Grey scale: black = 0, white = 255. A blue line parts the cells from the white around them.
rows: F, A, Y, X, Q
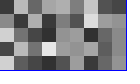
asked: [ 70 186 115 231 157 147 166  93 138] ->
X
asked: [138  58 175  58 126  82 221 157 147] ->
A
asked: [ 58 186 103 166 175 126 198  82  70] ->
F

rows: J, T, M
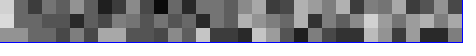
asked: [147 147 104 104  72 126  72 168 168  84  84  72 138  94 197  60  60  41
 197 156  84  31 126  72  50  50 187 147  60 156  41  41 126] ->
M
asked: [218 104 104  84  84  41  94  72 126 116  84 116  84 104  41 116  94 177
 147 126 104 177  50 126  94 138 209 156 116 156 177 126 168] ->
T
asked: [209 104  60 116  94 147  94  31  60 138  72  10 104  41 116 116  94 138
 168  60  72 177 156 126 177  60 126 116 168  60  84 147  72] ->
J

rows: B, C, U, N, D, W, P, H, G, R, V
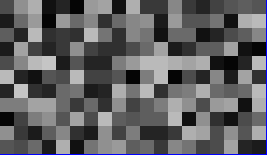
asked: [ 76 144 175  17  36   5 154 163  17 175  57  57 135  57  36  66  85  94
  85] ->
B
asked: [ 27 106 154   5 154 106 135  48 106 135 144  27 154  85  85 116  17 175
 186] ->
C
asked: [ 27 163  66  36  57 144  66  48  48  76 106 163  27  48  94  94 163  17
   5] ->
N
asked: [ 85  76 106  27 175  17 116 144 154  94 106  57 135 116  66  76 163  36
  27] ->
V
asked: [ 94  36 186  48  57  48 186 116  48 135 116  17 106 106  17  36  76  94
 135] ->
U
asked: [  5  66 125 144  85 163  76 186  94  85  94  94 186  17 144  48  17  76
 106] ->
G

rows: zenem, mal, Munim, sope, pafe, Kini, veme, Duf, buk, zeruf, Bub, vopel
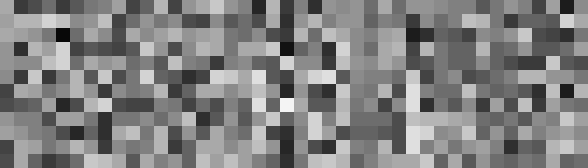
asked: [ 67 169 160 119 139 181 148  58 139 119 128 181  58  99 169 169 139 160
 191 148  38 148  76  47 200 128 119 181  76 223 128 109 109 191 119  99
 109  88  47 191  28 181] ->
veme
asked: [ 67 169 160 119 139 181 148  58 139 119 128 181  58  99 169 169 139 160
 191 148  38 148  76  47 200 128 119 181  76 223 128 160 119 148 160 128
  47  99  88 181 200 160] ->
Bub

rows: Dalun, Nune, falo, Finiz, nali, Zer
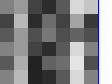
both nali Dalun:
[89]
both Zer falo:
[89]

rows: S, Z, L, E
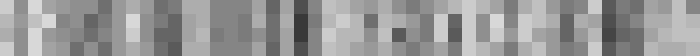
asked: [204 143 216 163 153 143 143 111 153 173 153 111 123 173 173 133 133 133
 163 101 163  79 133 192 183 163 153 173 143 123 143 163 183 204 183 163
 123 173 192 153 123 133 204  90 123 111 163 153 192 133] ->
S
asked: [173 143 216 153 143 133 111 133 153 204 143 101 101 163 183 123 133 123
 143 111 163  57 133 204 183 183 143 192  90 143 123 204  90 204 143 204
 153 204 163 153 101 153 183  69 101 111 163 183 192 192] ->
L
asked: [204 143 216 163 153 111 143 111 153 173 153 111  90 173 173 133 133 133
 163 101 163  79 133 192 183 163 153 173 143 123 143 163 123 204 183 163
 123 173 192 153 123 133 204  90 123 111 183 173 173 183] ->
E

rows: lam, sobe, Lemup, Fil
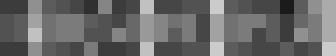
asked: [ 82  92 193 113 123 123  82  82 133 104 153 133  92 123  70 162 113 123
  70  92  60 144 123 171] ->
Lemup
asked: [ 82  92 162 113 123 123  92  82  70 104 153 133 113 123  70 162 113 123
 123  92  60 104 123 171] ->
sobe
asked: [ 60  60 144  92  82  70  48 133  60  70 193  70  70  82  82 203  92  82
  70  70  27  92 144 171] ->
lam

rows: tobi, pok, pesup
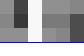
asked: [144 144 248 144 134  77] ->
pesup
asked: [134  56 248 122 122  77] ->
pok
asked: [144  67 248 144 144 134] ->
tobi

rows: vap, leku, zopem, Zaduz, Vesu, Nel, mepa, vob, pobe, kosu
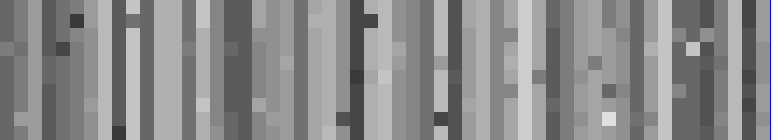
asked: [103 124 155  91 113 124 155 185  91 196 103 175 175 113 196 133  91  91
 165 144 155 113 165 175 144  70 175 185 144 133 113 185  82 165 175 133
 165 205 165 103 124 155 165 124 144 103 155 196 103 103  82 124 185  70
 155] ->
vap
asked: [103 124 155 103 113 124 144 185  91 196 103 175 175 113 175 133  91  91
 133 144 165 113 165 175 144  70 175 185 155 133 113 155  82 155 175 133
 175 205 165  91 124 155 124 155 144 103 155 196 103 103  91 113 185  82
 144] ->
Vesu
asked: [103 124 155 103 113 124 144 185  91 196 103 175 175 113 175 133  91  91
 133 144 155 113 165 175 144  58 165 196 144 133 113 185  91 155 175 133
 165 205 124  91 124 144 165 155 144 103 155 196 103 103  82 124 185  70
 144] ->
Nel
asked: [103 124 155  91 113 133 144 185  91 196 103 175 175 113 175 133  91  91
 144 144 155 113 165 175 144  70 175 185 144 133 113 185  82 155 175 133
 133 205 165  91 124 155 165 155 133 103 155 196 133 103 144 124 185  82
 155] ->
zopem
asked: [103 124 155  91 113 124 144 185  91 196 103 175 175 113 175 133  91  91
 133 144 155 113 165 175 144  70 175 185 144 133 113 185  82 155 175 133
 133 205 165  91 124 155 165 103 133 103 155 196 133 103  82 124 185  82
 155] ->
mepa

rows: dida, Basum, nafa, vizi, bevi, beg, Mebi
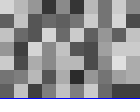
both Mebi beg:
[126]
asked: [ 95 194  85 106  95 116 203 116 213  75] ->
Basum
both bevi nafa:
[203]
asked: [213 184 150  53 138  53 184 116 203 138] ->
dida
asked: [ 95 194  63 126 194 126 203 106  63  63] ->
Mebi
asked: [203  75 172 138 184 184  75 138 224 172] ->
bevi
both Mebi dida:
[203]

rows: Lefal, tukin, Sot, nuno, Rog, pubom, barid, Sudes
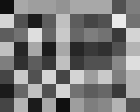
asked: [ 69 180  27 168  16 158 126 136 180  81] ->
Sudes
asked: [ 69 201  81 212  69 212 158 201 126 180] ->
pubom
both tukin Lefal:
[81]
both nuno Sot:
[57]
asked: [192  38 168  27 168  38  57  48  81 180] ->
nuno

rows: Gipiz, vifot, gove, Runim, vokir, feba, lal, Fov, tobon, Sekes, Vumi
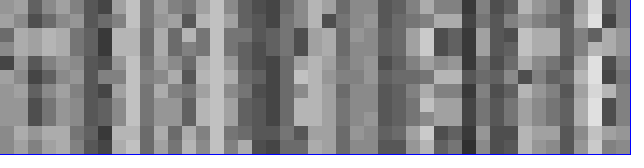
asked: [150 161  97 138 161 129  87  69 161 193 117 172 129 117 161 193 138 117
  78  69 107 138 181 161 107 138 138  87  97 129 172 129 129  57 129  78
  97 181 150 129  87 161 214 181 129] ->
lal
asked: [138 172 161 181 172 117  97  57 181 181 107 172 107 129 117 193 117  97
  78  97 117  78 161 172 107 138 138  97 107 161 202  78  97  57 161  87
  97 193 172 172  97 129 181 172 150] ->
Runim
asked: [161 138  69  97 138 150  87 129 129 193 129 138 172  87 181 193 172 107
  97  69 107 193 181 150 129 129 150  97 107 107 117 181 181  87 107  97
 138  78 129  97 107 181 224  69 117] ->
feba
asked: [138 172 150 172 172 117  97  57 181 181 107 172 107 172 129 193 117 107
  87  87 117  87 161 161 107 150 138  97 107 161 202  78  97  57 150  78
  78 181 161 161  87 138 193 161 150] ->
Sekes
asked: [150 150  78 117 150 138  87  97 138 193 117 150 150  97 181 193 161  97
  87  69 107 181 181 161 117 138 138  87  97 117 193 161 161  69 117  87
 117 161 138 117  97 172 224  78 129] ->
Fov
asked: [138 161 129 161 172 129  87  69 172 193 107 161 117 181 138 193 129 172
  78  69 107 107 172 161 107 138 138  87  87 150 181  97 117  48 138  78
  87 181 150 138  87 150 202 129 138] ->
Vumi

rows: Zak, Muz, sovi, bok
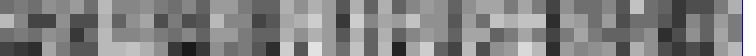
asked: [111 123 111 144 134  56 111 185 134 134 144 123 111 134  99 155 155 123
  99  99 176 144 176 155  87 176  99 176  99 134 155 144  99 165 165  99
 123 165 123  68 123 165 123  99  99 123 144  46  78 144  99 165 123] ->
sovi
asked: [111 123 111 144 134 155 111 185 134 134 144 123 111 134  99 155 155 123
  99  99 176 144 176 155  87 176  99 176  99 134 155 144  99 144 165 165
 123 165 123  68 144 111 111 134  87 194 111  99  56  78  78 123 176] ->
Zak
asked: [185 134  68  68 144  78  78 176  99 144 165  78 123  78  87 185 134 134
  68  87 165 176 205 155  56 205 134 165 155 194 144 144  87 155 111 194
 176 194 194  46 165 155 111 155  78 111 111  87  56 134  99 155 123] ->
Muz

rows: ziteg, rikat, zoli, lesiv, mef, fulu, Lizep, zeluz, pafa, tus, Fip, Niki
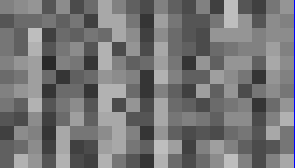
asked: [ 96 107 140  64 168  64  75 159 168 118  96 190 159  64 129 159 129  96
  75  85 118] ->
Fip
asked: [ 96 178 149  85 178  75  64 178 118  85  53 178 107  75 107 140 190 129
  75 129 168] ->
Niki
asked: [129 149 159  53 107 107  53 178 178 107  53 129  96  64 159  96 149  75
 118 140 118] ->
Lizep
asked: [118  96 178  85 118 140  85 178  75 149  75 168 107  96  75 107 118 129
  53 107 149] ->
zeluz
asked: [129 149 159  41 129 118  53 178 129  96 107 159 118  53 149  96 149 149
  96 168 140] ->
mef

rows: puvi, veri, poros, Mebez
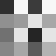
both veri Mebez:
[167]
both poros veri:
[229]

